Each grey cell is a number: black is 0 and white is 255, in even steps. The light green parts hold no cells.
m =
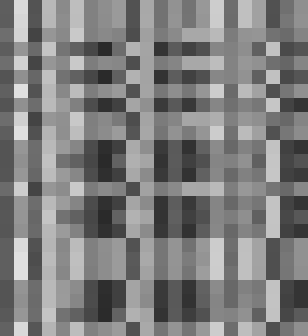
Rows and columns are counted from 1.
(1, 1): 94
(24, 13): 148
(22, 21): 65
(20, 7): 126
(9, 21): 104
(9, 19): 143
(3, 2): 211
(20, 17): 113
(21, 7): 75
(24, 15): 153
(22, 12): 57
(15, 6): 133
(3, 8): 137
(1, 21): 112
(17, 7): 74
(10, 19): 160
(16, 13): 96
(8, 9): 65
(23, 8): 43
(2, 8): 141
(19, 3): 77
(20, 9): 155
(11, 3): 109
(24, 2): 217
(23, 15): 81
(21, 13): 89
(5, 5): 137
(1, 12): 114
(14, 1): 107
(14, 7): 124
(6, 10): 178
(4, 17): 129
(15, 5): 156
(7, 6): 188
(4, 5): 116

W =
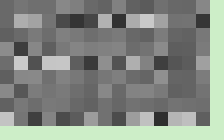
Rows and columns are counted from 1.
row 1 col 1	105
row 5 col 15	160
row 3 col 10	104
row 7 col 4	117
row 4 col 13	94
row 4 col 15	123
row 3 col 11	98
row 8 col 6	104
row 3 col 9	122
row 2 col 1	105
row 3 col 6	121
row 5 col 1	109
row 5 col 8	143
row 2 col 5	74
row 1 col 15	135
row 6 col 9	127
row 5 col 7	58
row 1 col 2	117
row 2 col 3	163
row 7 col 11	132
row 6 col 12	144
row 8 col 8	113
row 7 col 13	97
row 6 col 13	101
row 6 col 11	101
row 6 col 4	112
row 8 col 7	98
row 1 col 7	105
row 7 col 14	100
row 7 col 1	137
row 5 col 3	81
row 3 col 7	110
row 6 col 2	136
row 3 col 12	124
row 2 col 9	50

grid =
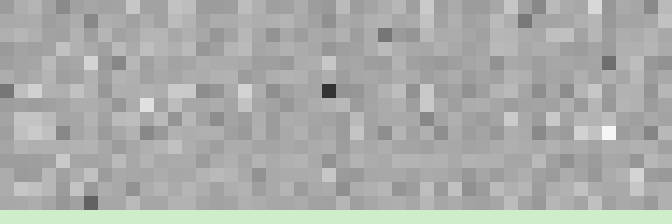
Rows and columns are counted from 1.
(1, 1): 156
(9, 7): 179
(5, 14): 165
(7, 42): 180
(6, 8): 159
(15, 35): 161
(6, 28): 164
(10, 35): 164
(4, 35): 165
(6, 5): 159
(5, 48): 146
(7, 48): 182
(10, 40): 161
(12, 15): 155
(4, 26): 161
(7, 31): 200
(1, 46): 166
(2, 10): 161
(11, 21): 169
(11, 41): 169
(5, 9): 135
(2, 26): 166
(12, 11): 179
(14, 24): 171
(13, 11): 166
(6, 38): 175
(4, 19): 165
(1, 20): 159
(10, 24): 169
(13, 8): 156
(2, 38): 120
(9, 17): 164
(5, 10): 183
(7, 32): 156
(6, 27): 168
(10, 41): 155
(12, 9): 186
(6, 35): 164
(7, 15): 141

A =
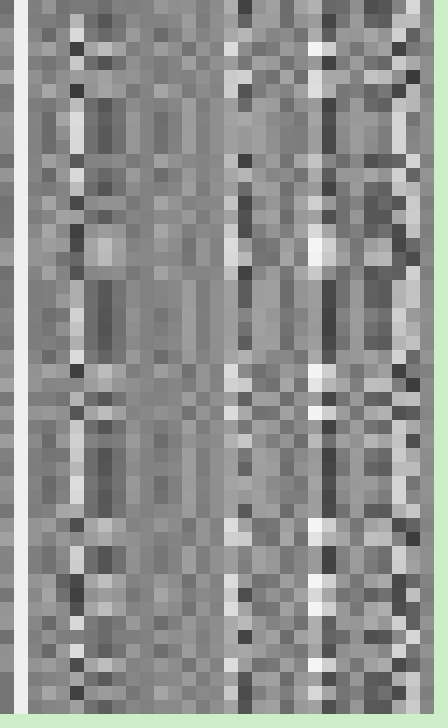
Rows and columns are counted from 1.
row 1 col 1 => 111
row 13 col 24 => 91
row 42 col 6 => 73
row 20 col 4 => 161
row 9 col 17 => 162
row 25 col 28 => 91
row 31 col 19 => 160
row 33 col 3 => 126
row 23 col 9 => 112
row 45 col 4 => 106
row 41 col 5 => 132
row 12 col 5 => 144
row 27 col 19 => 112
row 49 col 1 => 117
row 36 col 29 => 212
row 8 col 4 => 120
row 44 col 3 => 148
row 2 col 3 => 125
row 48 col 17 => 220
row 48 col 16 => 129
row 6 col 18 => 208
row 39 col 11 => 136
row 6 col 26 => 131
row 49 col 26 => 151
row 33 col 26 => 155
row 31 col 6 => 200
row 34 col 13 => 135
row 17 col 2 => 239
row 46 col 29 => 138
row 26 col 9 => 117
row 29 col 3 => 125
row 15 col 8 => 146
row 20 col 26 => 133
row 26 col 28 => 143
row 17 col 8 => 156
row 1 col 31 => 131
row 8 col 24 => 67
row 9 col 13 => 127
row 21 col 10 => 137
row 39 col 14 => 125

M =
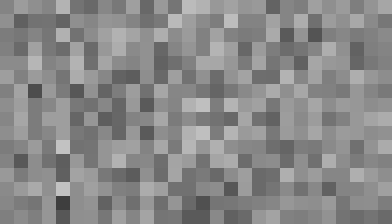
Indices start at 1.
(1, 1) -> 132
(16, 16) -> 137
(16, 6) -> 143
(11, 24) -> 138
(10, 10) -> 152
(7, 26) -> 151
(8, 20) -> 119
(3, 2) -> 119
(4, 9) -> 173
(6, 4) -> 142
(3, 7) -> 140
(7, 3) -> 77
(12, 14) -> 155
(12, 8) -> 149
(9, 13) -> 123
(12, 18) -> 108
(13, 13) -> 165
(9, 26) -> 152
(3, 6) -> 114
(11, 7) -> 116
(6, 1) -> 158
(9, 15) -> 122
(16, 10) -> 133
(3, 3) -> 132
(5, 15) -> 168
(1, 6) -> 115
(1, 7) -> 105
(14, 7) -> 160
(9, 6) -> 102
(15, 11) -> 151
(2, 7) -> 134
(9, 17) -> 104
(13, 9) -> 106
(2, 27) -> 138
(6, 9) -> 99
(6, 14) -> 114
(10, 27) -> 141

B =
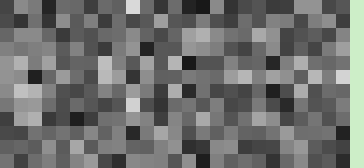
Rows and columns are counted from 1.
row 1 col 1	69
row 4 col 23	69
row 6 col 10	52
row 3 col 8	105
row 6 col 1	147
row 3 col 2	138
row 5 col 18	98
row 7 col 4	130
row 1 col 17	51
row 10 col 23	111
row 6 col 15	114
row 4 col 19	105
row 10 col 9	129
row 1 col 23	147
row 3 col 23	93
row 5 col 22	175
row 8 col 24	90
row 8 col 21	41
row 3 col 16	138
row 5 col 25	114
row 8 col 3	153
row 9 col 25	109
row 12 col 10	136
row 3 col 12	73
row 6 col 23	183
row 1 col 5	107
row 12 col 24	91
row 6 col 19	128
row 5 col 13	181
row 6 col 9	156
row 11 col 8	127
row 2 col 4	52
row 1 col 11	107
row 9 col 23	117
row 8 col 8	69
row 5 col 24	103
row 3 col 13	101
